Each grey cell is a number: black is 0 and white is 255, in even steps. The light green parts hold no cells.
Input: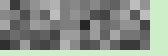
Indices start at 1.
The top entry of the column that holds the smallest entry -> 117
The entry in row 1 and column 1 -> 166
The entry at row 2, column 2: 126
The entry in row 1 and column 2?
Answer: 58
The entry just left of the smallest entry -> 126
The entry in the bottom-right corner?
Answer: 108
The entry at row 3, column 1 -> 166
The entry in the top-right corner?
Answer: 146
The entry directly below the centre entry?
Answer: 156
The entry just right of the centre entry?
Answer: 37
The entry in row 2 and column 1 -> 136
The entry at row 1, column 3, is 117
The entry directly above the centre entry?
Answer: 146
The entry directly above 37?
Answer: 126
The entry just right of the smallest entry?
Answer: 156
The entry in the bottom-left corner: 47
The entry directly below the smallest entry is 108
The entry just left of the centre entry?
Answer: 126

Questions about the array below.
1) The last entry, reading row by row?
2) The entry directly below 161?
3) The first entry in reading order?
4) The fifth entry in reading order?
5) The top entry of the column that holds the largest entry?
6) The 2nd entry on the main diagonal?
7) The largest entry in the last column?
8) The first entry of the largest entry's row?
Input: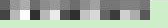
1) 88
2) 216
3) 100
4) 141
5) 172
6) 184
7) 118
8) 68

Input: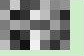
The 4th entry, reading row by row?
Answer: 81
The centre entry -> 91
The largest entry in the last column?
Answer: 147
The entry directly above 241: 229
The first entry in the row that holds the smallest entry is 189
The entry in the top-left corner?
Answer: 112
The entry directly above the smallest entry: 58
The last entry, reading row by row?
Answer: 124
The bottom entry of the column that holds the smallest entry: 18
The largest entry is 241

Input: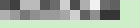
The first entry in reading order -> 85
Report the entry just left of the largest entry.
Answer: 175
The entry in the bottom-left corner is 175
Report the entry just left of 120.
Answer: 154
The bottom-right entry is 53
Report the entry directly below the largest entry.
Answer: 143

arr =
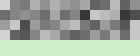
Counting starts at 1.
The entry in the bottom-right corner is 199
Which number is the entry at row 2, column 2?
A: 133
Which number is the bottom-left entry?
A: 211
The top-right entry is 144
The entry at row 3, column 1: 156
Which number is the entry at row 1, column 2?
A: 133
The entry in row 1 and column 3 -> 121
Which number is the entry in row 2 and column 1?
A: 109
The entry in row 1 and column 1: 211
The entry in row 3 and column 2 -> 199

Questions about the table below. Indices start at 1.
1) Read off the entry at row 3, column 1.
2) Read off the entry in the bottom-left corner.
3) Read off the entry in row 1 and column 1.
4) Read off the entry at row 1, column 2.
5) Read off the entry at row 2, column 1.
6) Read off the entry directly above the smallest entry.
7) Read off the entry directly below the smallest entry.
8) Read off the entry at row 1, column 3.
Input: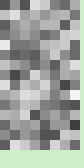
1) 94
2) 94
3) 83
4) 151
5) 193
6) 182
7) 193
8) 83

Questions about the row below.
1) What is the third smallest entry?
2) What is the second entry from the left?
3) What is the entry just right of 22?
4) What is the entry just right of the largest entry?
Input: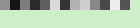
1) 52
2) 22
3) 125
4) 84
